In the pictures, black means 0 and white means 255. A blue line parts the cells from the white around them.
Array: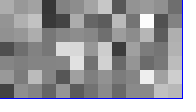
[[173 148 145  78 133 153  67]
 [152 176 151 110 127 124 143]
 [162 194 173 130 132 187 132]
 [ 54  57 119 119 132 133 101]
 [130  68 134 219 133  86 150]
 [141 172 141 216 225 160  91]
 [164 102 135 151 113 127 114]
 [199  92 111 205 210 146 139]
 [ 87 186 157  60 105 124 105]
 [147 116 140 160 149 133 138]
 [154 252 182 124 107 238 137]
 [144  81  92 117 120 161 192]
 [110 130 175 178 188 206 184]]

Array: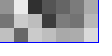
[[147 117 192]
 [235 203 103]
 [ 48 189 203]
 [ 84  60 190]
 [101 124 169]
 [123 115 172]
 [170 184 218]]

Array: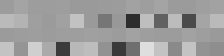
[[156 186 155 195]
 [164 179 157 149]
 [157 159 158 207]
 [157 155 156 170]
 [158 161 158  59]
 [154 194 158 184]
 [154 154 160 189]
 [155 118 159 146]
 [156 152 156  58]
 [162  45 162 111]
 [158 190 158 222]
 [164  97 156 195]
 [155 188 156 138]
 [155  75 162 195]
 [159 165 158 147]
 [162 186 154 142]]

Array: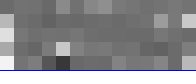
[[107 184 223 169 243]
 [114 111 119 109 116]
 [113 107 111 102 125]
 [105  99 114 123  86]
 [138 107 113 200  56]
 [113 105 118 129 105]
 [135 108 110 119 108]
 [143 110 108 121 107]
 [121 107 108 113 131]
 [117 111 107 115 119]
 [112 114 107 102 120]
 [115 156 119  98 133]
 [120 121 112 107 107]
 [115 201 107 126 185]]

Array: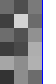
[[109  63 109  60 166  51]
 [ 78 212  82  73 141 141]
 [122 107 145 174 177 108]]

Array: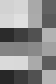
[[210 215  43 132 218  39]
 [214 223  62 131 217  59]
 [169 171  81 137 170  81]
 [ 98  90 178 161  93 179]]
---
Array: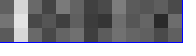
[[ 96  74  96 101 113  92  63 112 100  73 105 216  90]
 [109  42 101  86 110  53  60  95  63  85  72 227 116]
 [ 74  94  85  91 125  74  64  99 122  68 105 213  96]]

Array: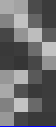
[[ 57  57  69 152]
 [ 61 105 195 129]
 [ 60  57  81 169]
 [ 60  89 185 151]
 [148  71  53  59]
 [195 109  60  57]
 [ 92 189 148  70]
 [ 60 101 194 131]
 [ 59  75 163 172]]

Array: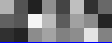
[[130 228 141 129 163 140  36  48]
 [ 36 140 161  92 186 245  87  97]
 [104  49 191  68 143  33  83 179]]

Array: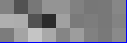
[[138 121 129 157 133 169 197 164 124]
 [131 120 125 122 161  43  82 173 175]
 [135 120 119 129 148 148 119  82 130]]

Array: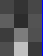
[[ 57 192  78]
 [ 80 125  60]
 [ 83  44  95]
 [ 71  51  69]]

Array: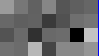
[[149 135 136  69 183 108 113]
 [195   0 108 105  48 106  83]
 [117 111  81  58  98  95 104]
 [102  95  85 134  97 119 155]]
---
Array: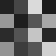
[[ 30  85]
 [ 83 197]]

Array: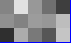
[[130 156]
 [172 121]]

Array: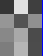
[[ 83 144]
 [169  75]]

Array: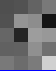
[[148 141]
 [ 36 157]]

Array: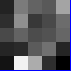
[[143  56]
 [ 99  76]]

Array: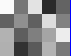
[[144  96]
 [ 94 127]]

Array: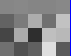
[[123 173]
 [171  46]]
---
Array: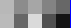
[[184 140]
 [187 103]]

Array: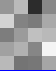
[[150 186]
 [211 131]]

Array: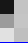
[[ 22 195]
 [155 197]]

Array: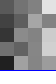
[[ 89 115]
 [ 66  94]]

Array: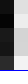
[[ 15 224]
 [  4 237]]

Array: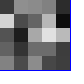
[[ 59 143]
 [211  75]]
